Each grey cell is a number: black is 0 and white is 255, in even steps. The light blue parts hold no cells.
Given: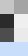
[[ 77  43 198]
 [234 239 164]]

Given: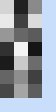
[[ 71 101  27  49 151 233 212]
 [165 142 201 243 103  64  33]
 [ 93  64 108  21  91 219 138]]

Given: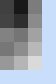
[[152 119 130  67  64]
 [181 141 117  46  24]
 [218 184 162 139 124]]

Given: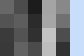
[[ 57  59  83 103]
 [ 98  83  93  76]
 [ 75  48  43  28]
 [189 195 166 164]
 [ 49  77 113 136]]

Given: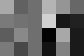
[[122  93 122 169]
 [ 72 137 114  97]
 [111 111 111 111]
 [ 19   3 209 180]
 [129 168  22 149]
 [ 26  26  33 103]]

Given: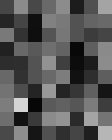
[[ 73 110 125 115 104  45  33 121  37  70]
 [142  17 213  77  49  46 104  51  69 139]
 [ 21  58   7  36  83  83  89  14  15  72]
 [ 81 139  90 153 105 146 111  84 129 105]
 [ 47 147  97  36 125  63  99 119 121 140]
 [ 69  42  86  54  17  12   8  82  82  28]
 [ 31 164 124  96  46  28  95  60 100  80]
 [182 116  61  21  94 140 138  69 105 164]]

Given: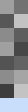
[[ 61 140  83 160 139  87 159]
 [195 165  99  71  94 194 114]]

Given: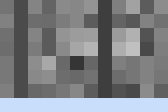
[[127 120 120 109 112 129 116]
 [ 75  75  75  75  75  75  75]
 [104 137 141 123 132 109 132]
 [108 142 168  91  91 108 100]
 [119 109 105 138 148 124 138]
 [135 105  53 166 156 135 135]
 [ 92 114 103 180 158  92 147]
 [ 62  62  62  62  62  62  62]
 [ 81 109 127 174 155 100 127]
 [ 73 118 118 192 177  88 162]
 [139 130 130  73  83 130  92]
 [ 96 118 122 126 131 113 140]]

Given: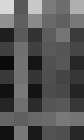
[[ 17 101  37  17  57  10  64  30 145 216]
 [120  95 111 121 114 114 112  90  95  88]
 [ 25 104  43  19  53  20  64  50 138 200]
 [ 82 107  85  76  79  81  89  93 105 123]
 [ 79 121  88  72  68  87  85 117  96 109]
 [ 39 116  55  36  54  38  70  59 120 175]]
